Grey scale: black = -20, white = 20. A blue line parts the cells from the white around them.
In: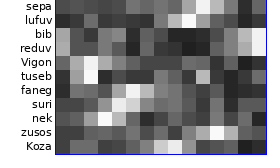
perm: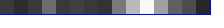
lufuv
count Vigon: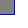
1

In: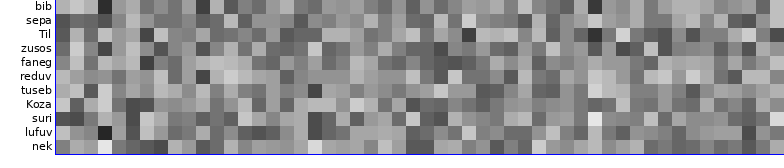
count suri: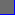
4
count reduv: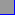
2
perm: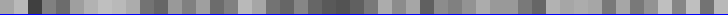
faneg

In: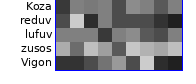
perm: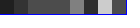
reduv
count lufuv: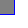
5
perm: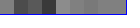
Koza
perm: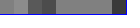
lufuv
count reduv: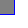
1

